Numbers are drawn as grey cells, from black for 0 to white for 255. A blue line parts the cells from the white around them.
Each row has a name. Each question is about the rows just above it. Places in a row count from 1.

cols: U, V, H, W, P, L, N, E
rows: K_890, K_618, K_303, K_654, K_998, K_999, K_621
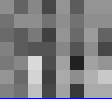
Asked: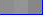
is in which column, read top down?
P
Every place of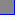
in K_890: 3
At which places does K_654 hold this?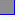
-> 7
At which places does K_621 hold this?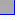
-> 7 8
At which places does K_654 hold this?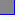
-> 5
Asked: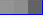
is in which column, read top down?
E
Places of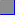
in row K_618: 2 3 5 7 8

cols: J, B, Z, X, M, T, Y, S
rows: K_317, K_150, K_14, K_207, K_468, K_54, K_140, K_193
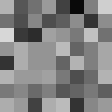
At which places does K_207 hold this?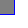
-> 7
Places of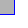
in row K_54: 1 8
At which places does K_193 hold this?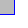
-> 5

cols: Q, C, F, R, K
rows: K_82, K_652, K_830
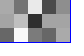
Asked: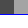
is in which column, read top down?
R
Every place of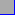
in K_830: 5
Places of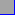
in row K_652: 1 4 5
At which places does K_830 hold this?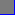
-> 3

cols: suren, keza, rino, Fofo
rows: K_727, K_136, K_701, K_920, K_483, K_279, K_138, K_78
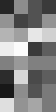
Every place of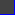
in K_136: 2
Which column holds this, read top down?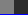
suren
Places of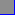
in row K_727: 2
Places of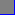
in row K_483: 1 3 4

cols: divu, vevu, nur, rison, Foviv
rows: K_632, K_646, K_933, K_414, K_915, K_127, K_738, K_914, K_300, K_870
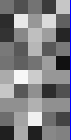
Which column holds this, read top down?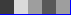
rison
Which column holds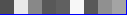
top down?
vevu
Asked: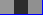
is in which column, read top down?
rison
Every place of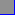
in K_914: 1 2 4 5
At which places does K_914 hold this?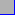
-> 3
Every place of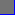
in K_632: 1 3
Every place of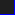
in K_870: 1 3

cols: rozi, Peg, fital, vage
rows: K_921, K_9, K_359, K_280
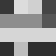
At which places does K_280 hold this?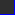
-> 1 3 4
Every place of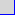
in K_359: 1 2 3 4
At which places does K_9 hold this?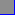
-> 1 2 3
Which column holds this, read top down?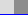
Peg
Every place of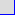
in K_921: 2
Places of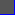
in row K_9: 4
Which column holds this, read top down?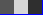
vage

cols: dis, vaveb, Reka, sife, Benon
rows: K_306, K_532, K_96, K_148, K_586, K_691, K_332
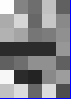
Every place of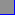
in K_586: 3 4
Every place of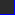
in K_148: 1 2 3 4
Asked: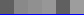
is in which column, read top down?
Benon

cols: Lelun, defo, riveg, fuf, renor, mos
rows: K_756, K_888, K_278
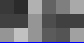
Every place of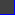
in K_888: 1 2 5 6
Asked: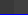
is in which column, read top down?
Lelun
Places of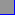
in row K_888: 3

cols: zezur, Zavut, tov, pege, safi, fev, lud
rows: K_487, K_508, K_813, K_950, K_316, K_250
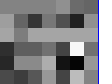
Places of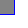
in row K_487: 1 2 3 4
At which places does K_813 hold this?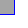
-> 1 3 4 5 6 7
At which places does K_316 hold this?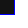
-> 5

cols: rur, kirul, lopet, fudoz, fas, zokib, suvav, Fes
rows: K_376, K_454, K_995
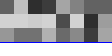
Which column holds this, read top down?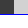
fudoz
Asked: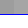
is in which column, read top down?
Fes
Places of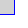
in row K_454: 1 2 4 6
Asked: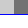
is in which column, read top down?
lopet
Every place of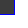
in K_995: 7
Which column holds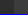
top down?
suvav
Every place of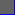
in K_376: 1 7 8

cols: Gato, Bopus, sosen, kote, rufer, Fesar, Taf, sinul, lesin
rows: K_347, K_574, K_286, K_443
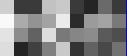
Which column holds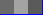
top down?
sinul
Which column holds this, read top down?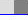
kote
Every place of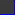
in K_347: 2 3 6 9
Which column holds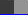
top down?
sosen
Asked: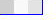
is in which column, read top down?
Gato
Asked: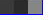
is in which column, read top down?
Fesar
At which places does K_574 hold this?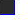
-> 6

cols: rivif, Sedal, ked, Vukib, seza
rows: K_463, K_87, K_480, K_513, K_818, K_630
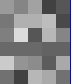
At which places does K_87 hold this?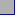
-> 2 3
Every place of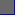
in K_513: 1 2 3

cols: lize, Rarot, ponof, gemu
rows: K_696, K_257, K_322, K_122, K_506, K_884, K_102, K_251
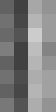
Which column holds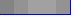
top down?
gemu
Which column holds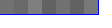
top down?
lize

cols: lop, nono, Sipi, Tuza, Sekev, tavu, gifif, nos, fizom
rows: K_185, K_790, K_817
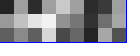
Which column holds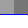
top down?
tavu
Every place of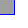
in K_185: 2 4 6 9

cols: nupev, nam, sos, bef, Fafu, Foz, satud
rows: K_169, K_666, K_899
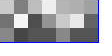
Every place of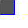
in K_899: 3 4 6 7
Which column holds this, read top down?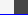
nam
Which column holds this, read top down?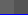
satud
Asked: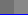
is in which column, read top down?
nupev
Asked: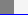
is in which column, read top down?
nam
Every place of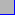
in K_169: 5

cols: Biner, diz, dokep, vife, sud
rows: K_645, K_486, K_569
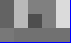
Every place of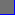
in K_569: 2 3 4 5
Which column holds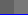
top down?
Biner
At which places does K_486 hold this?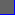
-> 1
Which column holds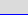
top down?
sud
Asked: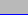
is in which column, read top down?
diz

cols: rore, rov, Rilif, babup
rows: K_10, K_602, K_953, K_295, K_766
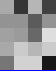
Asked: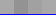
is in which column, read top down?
rore
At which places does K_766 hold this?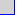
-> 2 3
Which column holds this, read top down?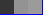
rov
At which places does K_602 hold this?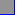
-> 1 2 4

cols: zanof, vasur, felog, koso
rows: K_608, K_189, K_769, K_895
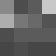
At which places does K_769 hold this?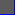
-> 2 3 4
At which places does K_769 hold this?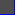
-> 1
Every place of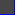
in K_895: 1 3 4
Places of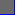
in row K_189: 3
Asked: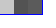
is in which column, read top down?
koso
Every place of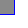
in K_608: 1
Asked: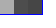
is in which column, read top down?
zanof

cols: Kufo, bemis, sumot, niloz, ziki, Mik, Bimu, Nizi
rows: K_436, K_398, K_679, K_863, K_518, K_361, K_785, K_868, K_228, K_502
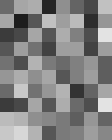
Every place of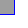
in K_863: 2 5 6 8
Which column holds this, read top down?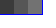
Kufo
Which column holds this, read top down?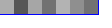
sumot
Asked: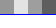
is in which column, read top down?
Nizi

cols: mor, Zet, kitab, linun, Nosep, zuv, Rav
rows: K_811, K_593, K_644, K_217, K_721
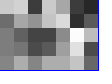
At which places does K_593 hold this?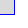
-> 5
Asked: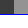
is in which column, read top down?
kitab
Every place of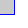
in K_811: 1 4
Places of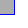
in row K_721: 2 4 5
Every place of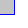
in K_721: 6
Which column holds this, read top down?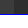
zuv
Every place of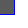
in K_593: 7

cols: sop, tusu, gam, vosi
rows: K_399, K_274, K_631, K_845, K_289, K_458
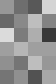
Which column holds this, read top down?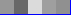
sop
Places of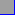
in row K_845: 1 3 4
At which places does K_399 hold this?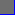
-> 2

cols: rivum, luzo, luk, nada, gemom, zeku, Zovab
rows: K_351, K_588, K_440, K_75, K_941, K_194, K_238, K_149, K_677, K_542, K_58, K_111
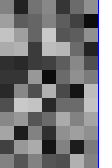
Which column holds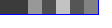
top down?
luk
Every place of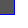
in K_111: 2 4
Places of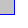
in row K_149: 3 7
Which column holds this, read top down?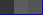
gemom

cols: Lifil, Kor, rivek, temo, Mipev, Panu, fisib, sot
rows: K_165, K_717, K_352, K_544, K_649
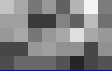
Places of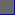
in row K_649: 2 3 4
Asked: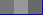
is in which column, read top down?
rivek
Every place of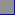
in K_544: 5 6 8
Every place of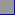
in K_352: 1 4 8
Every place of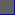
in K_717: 6
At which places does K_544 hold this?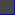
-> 1 2 7
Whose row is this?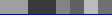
K_717

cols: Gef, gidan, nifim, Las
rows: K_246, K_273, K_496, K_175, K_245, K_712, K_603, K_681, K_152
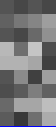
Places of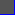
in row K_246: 1 3
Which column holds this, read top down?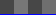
gidan
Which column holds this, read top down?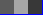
gidan

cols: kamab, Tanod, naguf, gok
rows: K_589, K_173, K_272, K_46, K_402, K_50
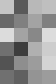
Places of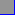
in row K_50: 3
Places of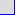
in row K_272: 1 4
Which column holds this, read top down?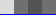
kamab
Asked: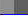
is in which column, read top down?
Tanod

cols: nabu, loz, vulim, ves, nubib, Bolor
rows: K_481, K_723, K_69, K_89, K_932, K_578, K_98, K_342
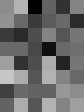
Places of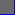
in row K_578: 6
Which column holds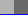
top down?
loz
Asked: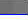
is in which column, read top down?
Bolor
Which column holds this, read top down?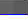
ves
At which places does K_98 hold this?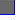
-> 2

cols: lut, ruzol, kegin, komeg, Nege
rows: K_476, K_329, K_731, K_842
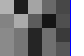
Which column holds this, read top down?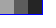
kegin
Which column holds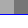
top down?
ruzol

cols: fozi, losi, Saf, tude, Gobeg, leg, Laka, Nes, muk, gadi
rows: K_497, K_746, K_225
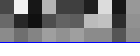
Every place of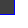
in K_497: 5 6
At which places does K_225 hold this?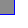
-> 1 7 8 10

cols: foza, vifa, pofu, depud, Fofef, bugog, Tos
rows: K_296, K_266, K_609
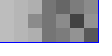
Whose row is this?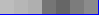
K_296
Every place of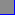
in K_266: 3 5

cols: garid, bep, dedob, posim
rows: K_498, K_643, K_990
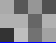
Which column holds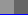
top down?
dedob
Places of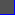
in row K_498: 4
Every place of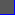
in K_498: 2
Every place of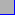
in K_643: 1 2 4
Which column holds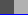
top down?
posim

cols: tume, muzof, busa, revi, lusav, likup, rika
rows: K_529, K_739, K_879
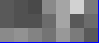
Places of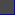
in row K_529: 3
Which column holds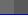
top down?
rika
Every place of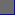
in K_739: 4 7
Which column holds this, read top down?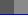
tume
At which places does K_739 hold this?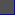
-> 2 3
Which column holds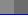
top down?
revi
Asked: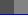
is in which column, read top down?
busa

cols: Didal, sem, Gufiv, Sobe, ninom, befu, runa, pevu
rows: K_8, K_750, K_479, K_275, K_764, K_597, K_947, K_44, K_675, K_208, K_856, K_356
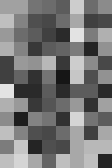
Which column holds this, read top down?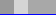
befu
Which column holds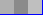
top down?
Didal
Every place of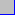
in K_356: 1 5 7
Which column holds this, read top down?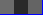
ninom
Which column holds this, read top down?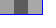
pevu
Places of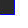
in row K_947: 2 3 5 8

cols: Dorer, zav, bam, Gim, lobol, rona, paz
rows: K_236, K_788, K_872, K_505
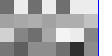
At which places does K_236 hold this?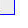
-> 2 4 6 7
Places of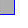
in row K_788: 3 5 6
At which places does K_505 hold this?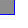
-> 3 4 7
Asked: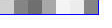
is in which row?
K_872

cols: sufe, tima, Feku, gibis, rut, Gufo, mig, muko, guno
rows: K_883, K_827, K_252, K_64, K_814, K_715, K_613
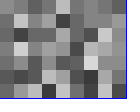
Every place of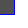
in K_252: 7
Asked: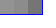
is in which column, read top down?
guno
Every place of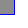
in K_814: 2 4 8 9
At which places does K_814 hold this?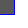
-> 3 5
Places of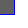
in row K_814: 6
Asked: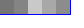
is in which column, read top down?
muko

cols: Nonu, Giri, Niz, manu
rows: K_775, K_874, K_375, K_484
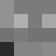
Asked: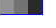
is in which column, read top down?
Nonu
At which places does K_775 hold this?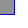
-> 1
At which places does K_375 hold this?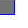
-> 1 3 4
